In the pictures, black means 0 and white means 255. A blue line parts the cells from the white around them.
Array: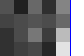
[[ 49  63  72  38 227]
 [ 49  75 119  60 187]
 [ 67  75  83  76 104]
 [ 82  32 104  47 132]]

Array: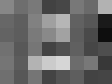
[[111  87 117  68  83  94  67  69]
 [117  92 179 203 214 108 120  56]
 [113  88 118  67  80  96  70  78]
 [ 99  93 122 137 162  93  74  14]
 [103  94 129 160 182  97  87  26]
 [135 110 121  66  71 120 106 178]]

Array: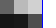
[[ 21  24  78]
 [ 98 186 209]]

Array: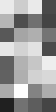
[[ 32 114  93  69]
 [171 254 131 173]
 [ 97 175 210 216]
 [ 95 178 198 238]
 [230 211 226  75]
 [ 88 165 175 116]
 [182  78 112  68]
 [234 205 234  74]]

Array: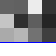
[[170 182 114  63]
 [197  47  94  37]
 [ 99  97 236  53]]

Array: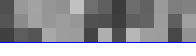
[[ 64  93  85 168 157 156  67 175  77 183 158 157  71 146]
 [ 85 139 162 151 157 151  81  79  62  95  99 156  95 159]
 [ 80 153 163 150 145 193 111  95  59 109  98 154 126 130]]

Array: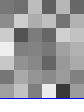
[[160 194 126 235  57 156]
 [118 169 149 138 155 129]
 [199 146 136 100 153 170]
 [239 128 131 120 161 177]
 [204  83 124 103 208 194]
 [140 206 174 191 115 178]
 [120 111 189  97 183 103]]

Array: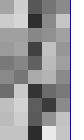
[[196 195  44 233 197]
 [187 205  90 146 194]
 [191 211  93  59 139]
 [109 201  52 107 121]
 [137 118 170 179 138]
 [121 134  97 187 159]
 [155 164  65 192 150]
 [160 160 135 144 161]
 [204 214  45 137 197]
 [164 207  87 117 138]]
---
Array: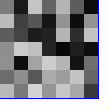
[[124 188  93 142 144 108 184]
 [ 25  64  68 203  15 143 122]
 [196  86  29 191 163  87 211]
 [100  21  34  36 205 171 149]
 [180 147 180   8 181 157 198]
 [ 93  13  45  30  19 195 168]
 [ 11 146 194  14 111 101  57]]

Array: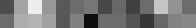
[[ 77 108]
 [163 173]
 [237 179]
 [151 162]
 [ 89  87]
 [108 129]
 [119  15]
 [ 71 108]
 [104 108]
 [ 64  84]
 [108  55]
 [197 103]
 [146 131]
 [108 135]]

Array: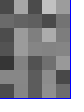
[[ 73 106  76  83  53 135  76]
 [166  99 155 155 130 135 134]
 [ 75  95 127 133  82  92  92]
 [193  74 172 131 112 140 143]
 [156 115 125 133 153  72 108]]

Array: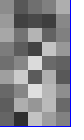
[[140 154 167 124 111 159 104  93 101]
 [ 87  65 115  92 135 203 134 174  47]
 [111  73 180  66 219  91 223 150 195]
 [128  62  98 196 106 175 184 186 158]
 [174 136 128 152  97  88 142 105 129]]

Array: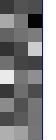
[[ 57 169  99  50 112 234  55 139  72 175]
 [ 83 120 114  75  68 119 110  81  90 161]
 [ 77   4 124 205  64 143  76 118 116 118]]

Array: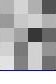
[[179 153 191 210 226]
 [212 200 163 121 129]
 [176 209  54 209 209]
 [ 82 178 102 148 112]]

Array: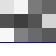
[[225  81 247]
 [244  62 129]
 [122  83 106]
 [101 212  89]]
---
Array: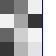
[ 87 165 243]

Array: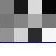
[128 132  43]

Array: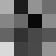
[174 106  72 148]

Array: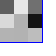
[ 95 177 189]

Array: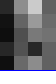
[ 40 100 121  98]

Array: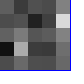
[ 94  81  85  58 104]

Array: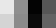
[232 139]
